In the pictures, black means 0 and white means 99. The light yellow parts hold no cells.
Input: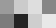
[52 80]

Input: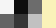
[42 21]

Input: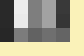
[22 63 38]

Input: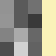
[44 35 51]

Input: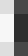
[28 96]

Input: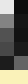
[ 5 51]
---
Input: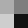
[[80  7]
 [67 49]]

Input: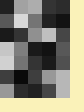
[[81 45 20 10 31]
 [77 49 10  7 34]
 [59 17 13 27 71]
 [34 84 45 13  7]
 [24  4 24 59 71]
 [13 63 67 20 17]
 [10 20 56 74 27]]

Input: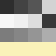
[[96 93 86 22]
 [48 52 58 67]
 [18 26 33 82]]

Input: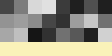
[[65 74  8 19 44 34 12 81]
 [57 61 54 27 19 61 77 44]
 [27 48 84 87 23 12 31 12]]

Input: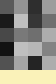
[[35 57 18 61]
 [32 64 14 67]
 [28 47 43 67]
 [10 74 21 43]
 [ 7 74 71 51]]

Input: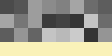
[[64 46 61 23 26 20 76 42]
 [36 58 39 76 72 79 20 58]
 [29 33 61 54 50 64 42 36]]

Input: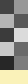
[[78 41]
 [70 34]
 [26 59]
 [23 85]
 [15 48]]
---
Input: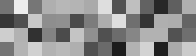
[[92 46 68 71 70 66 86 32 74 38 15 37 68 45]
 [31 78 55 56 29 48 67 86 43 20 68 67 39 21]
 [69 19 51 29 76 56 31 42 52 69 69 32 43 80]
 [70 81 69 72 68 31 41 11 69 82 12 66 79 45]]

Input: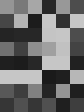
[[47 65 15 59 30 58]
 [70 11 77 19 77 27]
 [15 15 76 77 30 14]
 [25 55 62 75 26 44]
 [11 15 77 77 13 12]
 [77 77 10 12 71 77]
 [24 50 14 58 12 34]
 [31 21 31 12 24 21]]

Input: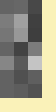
[[40 28 39]
 [62 25 48]
 [59 24 46]
 [26 48 39]
 [35 76 52]
 [31 37 38]
 [36 32 38]]

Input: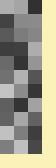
[[64 19 68]
 [53 54 26]
 [48 52 35]
 [25 67 24]
 [20 58 41]
 [69 33 44]
 [54 21 76]
 [20 63 37]
 [65 38 38]
 [49 24 75]
 [74 28 49]]

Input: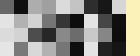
[[ 6 67 62 85 76 18  9 83 40]
 [69 82 46 21  5 88 27  6 88]
 [82 30 15 53 42 78 52  5 85]
 [47 84 69 46  6 88 13  8 89]]

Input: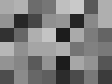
[[69 42 46 74 78 34 68 66]
 [15 27 56 58 14 53 68 57]
 [40 68 76 11 66 48 39 19]
 [56 64 64 68 45 50 47 71]
 [52 35 57 11 65 57 33 57]
 [54 40 37 17 29 47 23 30]]

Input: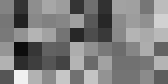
[[20 55 65 61 20 43 19 63 62 46 73 51]
 [13 53 50 52 62 34 15 54 61 56 81 46]
 [57 70 63 45 15 30 22 53 70 66 72 47]
 [ 5 21 38 37 67 56 47 42 52 67 38 58]
 [17 24 33 26 70 41 63 44 44 46 70 69]
 [93 69 54 77 44 76 57 45 45 54 36 33]]
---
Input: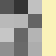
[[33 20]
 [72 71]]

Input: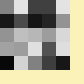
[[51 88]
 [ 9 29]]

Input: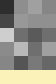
[[18 55]
 [27 59]]

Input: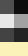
[[31  5]
 [90 63]]

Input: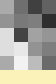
[[66 43]
 [57 47]]

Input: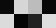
[[ 4 83]
 [85  2]]
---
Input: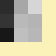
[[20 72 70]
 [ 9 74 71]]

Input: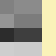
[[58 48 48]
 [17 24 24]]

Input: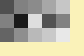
[[50 10 86]
 [39 55 72]]

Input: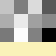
[[67 91 62]
 [47 98 50]]

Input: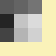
[[14 76 85]
 [26 70 81]]

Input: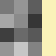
[[65 54 21]
 [24 41 34]]

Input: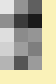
[[55 23 10]
 [86 54 58]]
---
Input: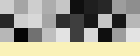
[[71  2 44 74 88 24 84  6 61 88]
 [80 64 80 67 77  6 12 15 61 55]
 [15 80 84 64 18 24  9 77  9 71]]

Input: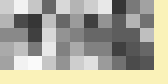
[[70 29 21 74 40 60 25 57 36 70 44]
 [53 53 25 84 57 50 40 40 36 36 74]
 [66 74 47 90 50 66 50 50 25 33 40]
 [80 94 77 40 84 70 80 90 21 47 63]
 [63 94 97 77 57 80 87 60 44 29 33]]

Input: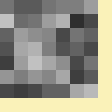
[[28 24 28 38 38 65 72]
 [45 35 35 45 49 49 61]
 [75 42 45 61 69 18 28]
 [38 61 55 52 28 45 38]
 [58 49 58 52 65 24 35]
 [32 65 69 49 32 38 28]
 [24 61 75 65 55 28 45]]

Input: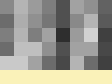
[[49 70 49 63 18 60 81 25]
 [42 67 56 46 31 53 70 35]
 [53 70 60 49 31 63 56 38]
 [78 78 63 42 28 70 42 25]
 [42 74 74 56 31 63 63 28]]

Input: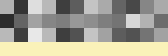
[[17 39 63 52 49 59 55 49 45 83 69 42]
 [69 20 86 72 24 36 76 66 39 28 52 66]
 [72 24 90 72 24 32 76 63 36 32 45 63]]

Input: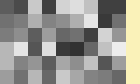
[[71 89 33 86 22 19 40 75 92]
 [48 55 36 61 40 44 25 82 58]
 [71 51 58 36 65 55 75 33 61]
 [44 48 68 51 55 68 89 22 44]
 [61 44 71 40 78 65 51 48 40]
 [36 29 78 25 82 86 75 25 25]]
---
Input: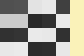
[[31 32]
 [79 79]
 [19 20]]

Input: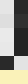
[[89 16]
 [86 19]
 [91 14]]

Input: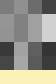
[[48 56]
 [58 50]
 [57 50]]

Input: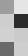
[[61 89]
 [80 17]
 [81 79]]

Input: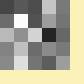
[[27 34]
 [42 98]
 [72 56]]

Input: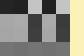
[[14 13]
 [65 66]
 [64 65]]

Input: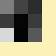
[[49 26]
 [23  2]
 [84  1]]

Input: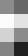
[[54 40]
 [98 88]
 [82 54]]

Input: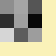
[[55 64]
 [18 62]
 [83 36]]
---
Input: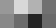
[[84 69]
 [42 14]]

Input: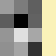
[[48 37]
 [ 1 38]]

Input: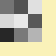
[[32 87]
 [90 34]]

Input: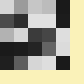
[[60 77]
 [18 87]]

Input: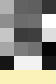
[[38 37]
 [42 43]]

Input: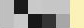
[[10 78]
 [78  9]]
